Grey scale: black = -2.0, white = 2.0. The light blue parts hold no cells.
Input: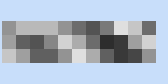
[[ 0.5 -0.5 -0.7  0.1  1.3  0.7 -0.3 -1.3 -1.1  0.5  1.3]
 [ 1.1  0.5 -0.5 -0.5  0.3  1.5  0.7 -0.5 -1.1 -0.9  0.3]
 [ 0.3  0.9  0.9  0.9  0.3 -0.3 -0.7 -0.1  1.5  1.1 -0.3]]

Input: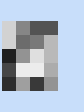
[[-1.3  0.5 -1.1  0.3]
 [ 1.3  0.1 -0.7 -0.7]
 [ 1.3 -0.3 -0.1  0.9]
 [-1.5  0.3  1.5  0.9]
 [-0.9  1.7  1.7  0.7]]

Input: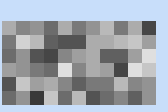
[[-0.3  0.3 -1.1  1.1 -0.3  0.9 -0.7 -0.3  0.1 -0.5  0.3]
 [-0.3  0.3 -0.7 -0.9  0.1  0.5  0.7 -0.5 -0.5  0.5  1.5]
 [ 0.5  0.3 -0.1 -0.3  1.5  0.1  0.7  0.5 -0.9  1.5  1.1]
 [ 0.7  0.1  0.3 -0.3  0.7 -0.1  0.3  0.9 -0.1  0.7 -0.9]
 [-0.7  1.1  0.5  0.7  0.1 -0.5 -0.1 -0.1  0.9  0.1  0.3]
 [-0.1  1.3  0.9 -0.5 -0.7 -0.7  0.7  0.7  0.9  1.1  0.5]]

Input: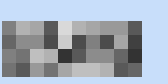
[[-0.4  0.2  0.2 -0.8  1.2 -0.8  0.0 -0.8  0.6 -1.0]
 [-0.2 -0.6  0.4 -0.2  0.6  1.0  1.0  0.8 -0.6 -0.4]
 [ 0.0  0.8  0.6 -0.6  1.4  0.8  0.6  0.4  0.4 -0.6]
 [ 0.0 -0.2  1.0  0.8 -1.2 -0.6  0.2  0.2 -0.4 -1.2]]

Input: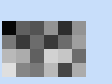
[[-1.9 -0.5 -0.7  0.3 -1.3  0.3]
 [ 0.9  0.7 -0.5  1.3  1.1 -0.3]
 [-0.1 -1.1 -0.3 -1.1 -0.3  0.5]
 [ 1.5  0.1 -0.1  0.9 -0.9  0.7]]

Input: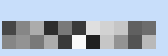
[[ 0.1  0.3 -0.1  0.7 -1.1  1.9 -1.5  1.1  0.3 -0.7  0.9]
 [-0.9  0.1  0.7 -1.3 -0.1 -1.1  1.5  1.3  1.1 -0.5 -0.3]]

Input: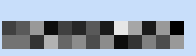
[[-0.2 -0.2 -1.2  0.8 -0.4  0.2 -0.8  0.2 -1.8 -1.2  0.0 -0.8  0.4]
 [-1.0 -0.6  0.4 -1.8 -1.0 -1.4 -0.6 -1.6  1.6  0.6 -1.6  0.4 -2.0]]

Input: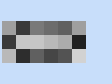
[[ 0.9 -1.3 -0.5 -0.9 -0.7  1.3]
 [ 0.5 -1.1 -0.1 -0.3 -0.5  0.5]
 [-1.1  1.1  1.1  0.9  0.7 -1.5]]

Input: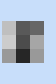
[[ 1.0 -0.6 -0.4]
 [ 0.4 -1.4  0.4]
 [ 1.2 -0.8  0.6]]
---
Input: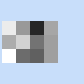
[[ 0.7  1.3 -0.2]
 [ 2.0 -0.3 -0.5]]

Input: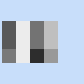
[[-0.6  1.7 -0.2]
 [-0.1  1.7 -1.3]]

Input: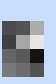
[[-1.0  0.6  1.6]
 [-0.4 -0.6 -1.7]]

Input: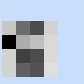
[[-2.0  0.7  1.0]
 [ 1.3 -1.0 -0.8]]

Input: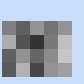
[[ 0.7 -0.7 -1.2]
 [-0.5  0.3 -0.4]]

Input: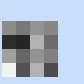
[[-1.3 -1.4  0.8]
 [ 0.5 -0.4  0.3]]

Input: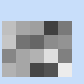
[[ 1.1 -0.2 -0.4]
 [ 0.1  0.6  0.8]]

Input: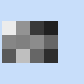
[[ 0.1  0.0  0.2]
 [-0.6  1.0 -0.4]]
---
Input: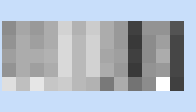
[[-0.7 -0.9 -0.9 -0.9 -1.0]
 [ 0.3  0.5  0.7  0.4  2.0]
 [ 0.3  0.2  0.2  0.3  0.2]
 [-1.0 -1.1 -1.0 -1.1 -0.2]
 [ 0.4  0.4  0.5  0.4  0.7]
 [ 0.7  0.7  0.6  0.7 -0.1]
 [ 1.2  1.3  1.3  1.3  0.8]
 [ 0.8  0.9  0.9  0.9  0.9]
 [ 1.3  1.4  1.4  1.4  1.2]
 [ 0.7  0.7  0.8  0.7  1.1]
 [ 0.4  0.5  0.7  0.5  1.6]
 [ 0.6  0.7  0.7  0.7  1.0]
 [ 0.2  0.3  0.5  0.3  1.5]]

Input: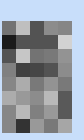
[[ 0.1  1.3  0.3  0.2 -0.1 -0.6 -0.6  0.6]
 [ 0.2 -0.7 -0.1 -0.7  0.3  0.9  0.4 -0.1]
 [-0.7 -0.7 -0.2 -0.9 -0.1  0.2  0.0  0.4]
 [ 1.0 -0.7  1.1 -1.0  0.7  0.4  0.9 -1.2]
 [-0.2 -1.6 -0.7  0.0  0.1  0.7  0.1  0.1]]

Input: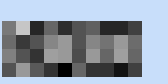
[[-1.0 -0.3 -0.4 -1.0]
 [-1.4  0.4  0.5 -1.7]
 [-1.4 -0.2 -0.4 -1.2]
 [-0.5  0.1  0.4 -1.2]
 [-0.7 -0.7 -0.8 -0.4]
 [-1.3  0.4  0.4 -2.0]
 [-0.4  0.1  0.5 -1.2]
 [-1.4 -0.7 -1.2 -0.6]
 [ 1.1 -1.1 -0.7  0.4]
 [-0.1 -0.3  0.0 -0.7]]

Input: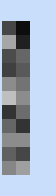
[[-1.8 -1.5 -0.4 -0.6 -0.2  0.2 -0.3 -1.2  0.2 -0.9  0.5]
 [-0.9  0.6 -0.8 -1.0  0.2  1.0 -1.2 -0.4  0.2 -0.5  0.1]]

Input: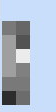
[[-0.4 -0.7  1.7  0.0 -0.1 -0.3]
 [-0.1  0.5  0.5  0.5 -0.1 -1.3]]

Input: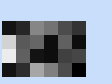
[[-1.2 -1.8 -0.9 -2.0]
 [-0.8 -0.5 -1.0 -0.8]
 [-0.2 -1.8 -1.8  0.0]
 [ 0.1 -0.4 -1.7  0.6]
 [-1.4 -0.6 -0.5 -1.3]
 [-1.7  1.3  1.7 -1.7]]

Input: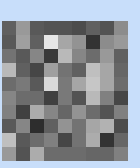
[[ 0.2  0.4 -0.5 -0.4 -0.3 -0.9  0.0 -0.8 -0.4  0.0]
 [-0.7  0.2  0.4  0.6  0.6  0.0 -0.7  0.8 -1.2 -0.4]
 [-0.5 -1.2 -0.3  1.0  1.1  0.9 -0.3  0.6  0.7 -0.4]
 [-0.8  0.3  0.1 -0.5  0.6 -0.7  0.3 -0.2 -0.2 -0.3]
 [-0.7  0.6  0.9 -0.2 -0.1 -0.1 -0.4  0.3 -0.9 -0.3]
 [-0.7  1.6 -1.1  0.5  1.4 -1.0  0.1 -0.5  0.0 -0.3]
 [-0.6 -0.5  0.1 -0.9 -0.6 -0.3  0.7 -1.3 -0.3  0.7]
 [ 0.4  0.5 -0.6 -0.5 -0.1 -0.3 -1.0  0.1 -0.6 -0.7]
 [-0.5 -0.6 -0.2  0.9 -0.3  0.1  0.0 -0.6  1.0  0.4]]

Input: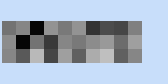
[[ 0.0  0.5  0.1]
 [-0.9 -0.3 -0.5]
 [-0.8  0.4  1.0]
 [-1.2  0.2  0.7]
 [ 0.3 -0.1 -0.5]
 [-0.1  0.1  0.5]
 [ 0.3 -1.1 -0.9]
 [-1.9 -0.2  0.9]
 [ 0.1 -1.9 -0.6]
 [-0.2  0.2  0.1]]
